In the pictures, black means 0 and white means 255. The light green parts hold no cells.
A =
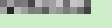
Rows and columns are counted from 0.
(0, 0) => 115
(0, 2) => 118
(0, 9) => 111
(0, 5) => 189
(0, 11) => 191
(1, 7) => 161
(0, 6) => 153

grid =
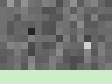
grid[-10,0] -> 101
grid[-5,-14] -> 100
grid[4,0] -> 111
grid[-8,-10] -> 105
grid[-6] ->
[111, 88, 102, 105, 36, 104, 85, 80, 122, 110, 102, 116, 100, 98, 107, 106]
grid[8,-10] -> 96
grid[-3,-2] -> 126
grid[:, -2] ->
[102, 109, 89, 104, 107, 89, 124, 126, 114, 111]
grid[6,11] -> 104
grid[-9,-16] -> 113
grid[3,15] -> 114
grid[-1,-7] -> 96
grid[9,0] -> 99
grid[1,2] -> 115
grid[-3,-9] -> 107
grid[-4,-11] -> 103
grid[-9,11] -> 121
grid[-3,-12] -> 70
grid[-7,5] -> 105
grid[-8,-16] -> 114
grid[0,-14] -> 105
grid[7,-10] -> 98
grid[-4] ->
[102, 133, 124, 134, 75, 103, 83, 89, 126, 111, 105, 104, 208, 98, 124, 100]
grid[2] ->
[114, 109, 89, 118, 114, 109, 105, 89, 87, 117, 133, 114, 87, 128, 89, 92]
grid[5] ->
[117, 106, 100, 96, 127, 112, 111, 112, 74, 125, 92, 128, 69, 100, 89, 111]
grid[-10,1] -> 154
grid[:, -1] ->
[85, 105, 92, 114, 106, 111, 100, 107, 102, 122]
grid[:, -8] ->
[80, 100, 87, 115, 122, 74, 126, 137, 113, 99]
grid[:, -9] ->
[121, 84, 89, 83, 80, 112, 89, 107, 124, 126]

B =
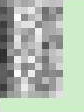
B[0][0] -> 120
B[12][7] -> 152
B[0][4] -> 175
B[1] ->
[79, 109, 216, 211, 232, 174, 111, 156, 122]
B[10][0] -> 96
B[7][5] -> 198
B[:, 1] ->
[152, 109, 110, 103, 132, 105, 134, 157, 103, 137, 88, 132, 119, 155]
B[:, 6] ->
[197, 111, 120, 163, 165, 165, 87, 153, 117, 134, 126, 186, 117, 163]
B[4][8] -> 182
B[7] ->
[48, 157, 141, 186, 151, 198, 153, 191, 207]
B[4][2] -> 190
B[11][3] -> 217
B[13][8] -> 225
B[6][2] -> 216
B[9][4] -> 144
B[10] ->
[96, 88, 252, 145, 235, 139, 126, 139, 132]
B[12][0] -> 60
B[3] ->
[62, 103, 205, 226, 228, 134, 163, 171, 216]
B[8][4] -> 238
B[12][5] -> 123
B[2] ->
[103, 110, 251, 140, 183, 204, 120, 136, 172]
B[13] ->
[104, 155, 165, 201, 176, 172, 163, 198, 225]
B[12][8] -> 202
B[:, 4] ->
[175, 232, 183, 228, 151, 167, 190, 151, 238, 144, 235, 145, 190, 176]
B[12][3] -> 235
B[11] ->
[92, 132, 152, 217, 145, 136, 186, 151, 202]
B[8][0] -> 51
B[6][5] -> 203
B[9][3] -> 131

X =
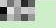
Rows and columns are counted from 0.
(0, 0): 200
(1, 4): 197
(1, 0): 11

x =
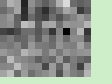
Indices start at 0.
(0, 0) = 126
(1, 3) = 43
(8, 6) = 117
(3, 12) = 180
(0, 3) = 34
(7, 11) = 146
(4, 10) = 130
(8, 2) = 142
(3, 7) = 168
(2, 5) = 79
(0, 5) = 116
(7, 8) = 121
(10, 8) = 82
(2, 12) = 131
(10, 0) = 163
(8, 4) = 124
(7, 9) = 149
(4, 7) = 54
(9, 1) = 136
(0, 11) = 95
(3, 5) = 93
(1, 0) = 107
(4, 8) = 132
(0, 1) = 177
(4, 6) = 112
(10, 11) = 115
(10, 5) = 131
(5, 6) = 135
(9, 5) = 138
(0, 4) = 144
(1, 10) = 149
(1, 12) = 91
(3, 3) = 190
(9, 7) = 156
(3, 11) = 148
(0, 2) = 163

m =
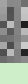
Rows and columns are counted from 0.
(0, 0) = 163
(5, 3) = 144
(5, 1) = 115
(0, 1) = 137
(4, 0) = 142
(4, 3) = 184
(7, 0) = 80
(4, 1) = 89
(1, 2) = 134
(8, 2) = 127
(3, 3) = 31

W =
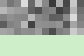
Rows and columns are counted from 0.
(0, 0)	153
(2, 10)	218
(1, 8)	63
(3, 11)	133
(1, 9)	85
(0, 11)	92
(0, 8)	176
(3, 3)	184
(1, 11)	111
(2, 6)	129
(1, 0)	184
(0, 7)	58
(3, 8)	148
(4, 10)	203
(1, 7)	131
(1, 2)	155
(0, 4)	104

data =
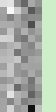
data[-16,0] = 222
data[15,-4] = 152
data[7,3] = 146
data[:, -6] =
[222, 162, 157, 172, 152, 211, 160, 177, 186, 160, 183, 149, 174, 153, 163, 164]
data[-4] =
[174, 193, 107, 143, 125, 156]
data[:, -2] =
[169, 90, 140, 78, 146, 170, 133, 144, 164, 162, 170, 116, 125, 99, 143, 17]
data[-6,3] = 142
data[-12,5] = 164
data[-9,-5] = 185
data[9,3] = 165
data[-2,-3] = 127
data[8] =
[186, 188, 199, 125, 164, 168]
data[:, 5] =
[147, 127, 141, 173, 164, 148, 179, 154, 168, 162, 149, 172, 156, 137, 151, 192]
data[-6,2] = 152
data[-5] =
[149, 160, 179, 161, 116, 172]
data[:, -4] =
[142, 205, 163, 162, 139, 133, 185, 117, 199, 151, 152, 179, 107, 177, 172, 152]
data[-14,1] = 129
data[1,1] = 248
